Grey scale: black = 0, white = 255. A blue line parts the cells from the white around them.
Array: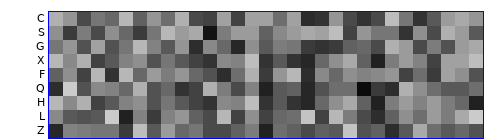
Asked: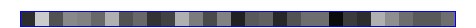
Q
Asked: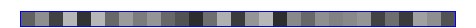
F
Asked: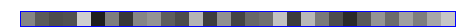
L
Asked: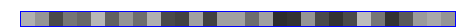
C
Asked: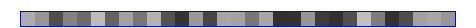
C

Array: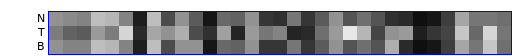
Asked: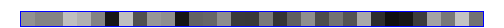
B
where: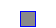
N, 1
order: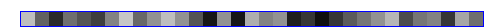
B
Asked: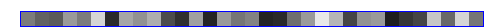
T
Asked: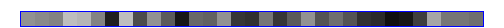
N

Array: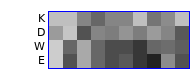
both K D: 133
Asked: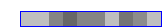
K
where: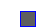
W, 9
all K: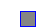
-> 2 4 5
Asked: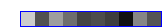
E
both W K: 103

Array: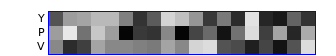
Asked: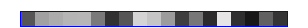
Y
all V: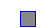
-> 0 4 5 9
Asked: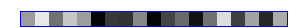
P
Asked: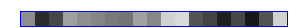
V

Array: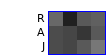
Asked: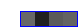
R
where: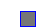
J, 3
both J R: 89
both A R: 89
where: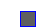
R, 3

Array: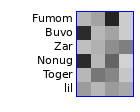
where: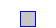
Toger, 3
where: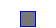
Toger, 1
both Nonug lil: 183
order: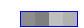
Zar
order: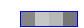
Toger
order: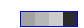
Buvo

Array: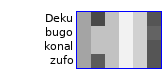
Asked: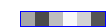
Deku
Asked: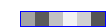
zufo

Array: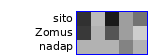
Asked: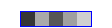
Zomus
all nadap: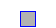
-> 0 1 2 4
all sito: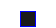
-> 2

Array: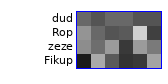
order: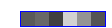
Rop
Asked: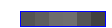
dud
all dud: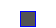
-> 1 4 5
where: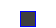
Rop, 5
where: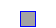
Fikup, 5
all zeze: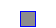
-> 0

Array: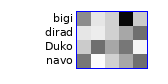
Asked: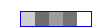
Duko
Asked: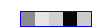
bigi
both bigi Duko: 203
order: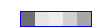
dirad
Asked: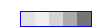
dirad
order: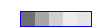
dirad
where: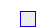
dirad, 1

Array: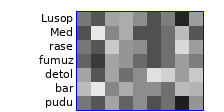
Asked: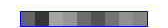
fumuz
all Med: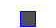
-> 0 4 5

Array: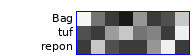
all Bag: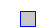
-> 7
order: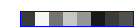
Bag
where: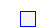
Bag, 0
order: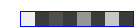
repon
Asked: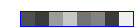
tuf
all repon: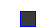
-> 0 3 4 7

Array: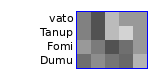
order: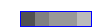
vato
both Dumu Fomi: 111

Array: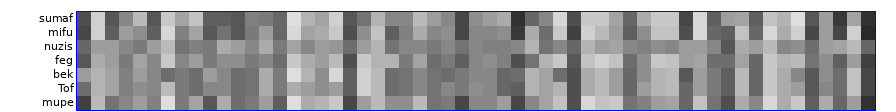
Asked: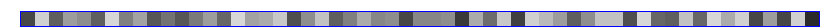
mifu
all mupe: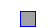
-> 8 33 42
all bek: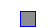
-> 17 40 53
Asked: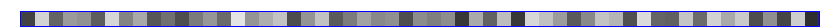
mifu
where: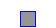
nuzis, 18
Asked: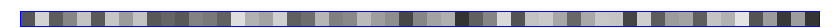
sumaf

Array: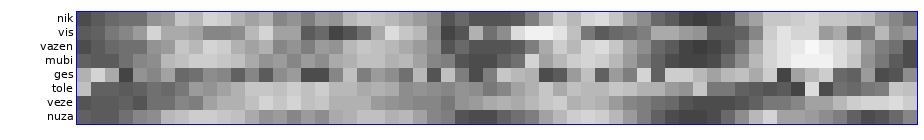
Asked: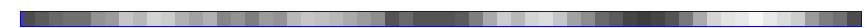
vazen
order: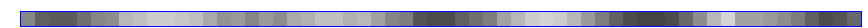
nuza
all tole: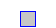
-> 12 13 33 38 44 58
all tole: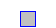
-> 0 14 16 35 39 59
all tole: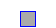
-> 20 22 34

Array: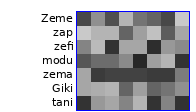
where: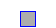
Giki, 1
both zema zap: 166
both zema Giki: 166
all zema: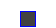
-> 2 3 4
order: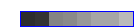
zefi
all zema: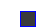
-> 1 5 6
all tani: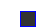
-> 0 5 7

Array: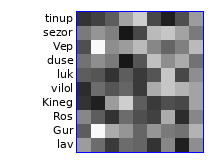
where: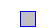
duse, 5
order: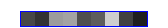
tinup
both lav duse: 142
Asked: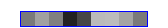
sezor
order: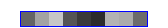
vilol

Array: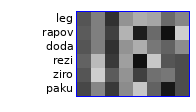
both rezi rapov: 16
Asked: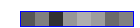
leg
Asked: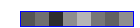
doda
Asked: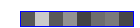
ziro

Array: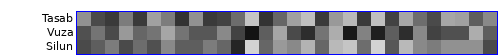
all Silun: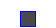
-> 0 3 29
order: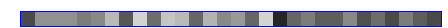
Silun
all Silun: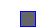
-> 10 13 17
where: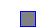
Vuza, 20
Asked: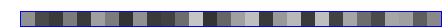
Tasab
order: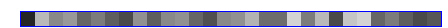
Silun

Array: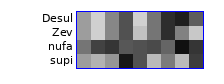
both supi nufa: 81
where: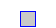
Zev, 8

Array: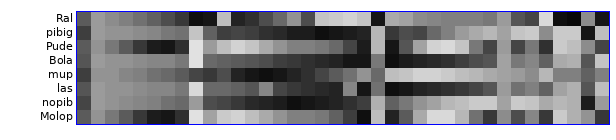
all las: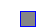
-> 5 6 13 19
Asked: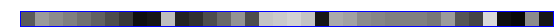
Ral

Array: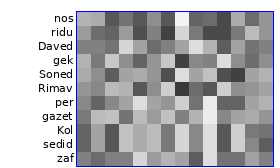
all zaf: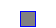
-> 0 2 3 13
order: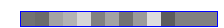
zaf

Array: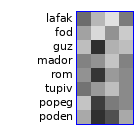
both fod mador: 146
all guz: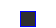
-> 1
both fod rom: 146
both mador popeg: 196
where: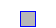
lafak, 1

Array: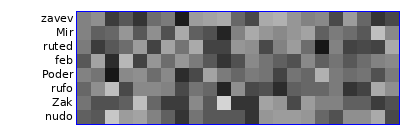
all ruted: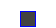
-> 5 9 10 19 21
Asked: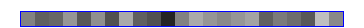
Mir

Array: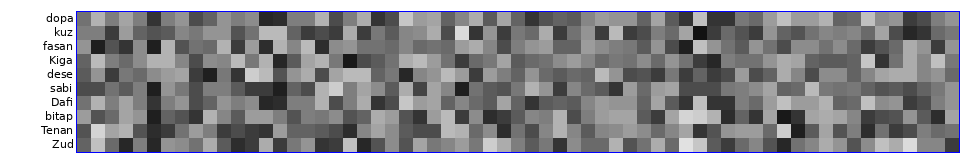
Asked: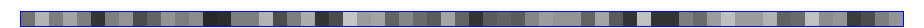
Dafi
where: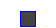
sabi, 24
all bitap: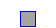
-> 3 38 39 42 49 52 54 62

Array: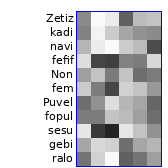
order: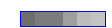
fopul
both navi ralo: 250

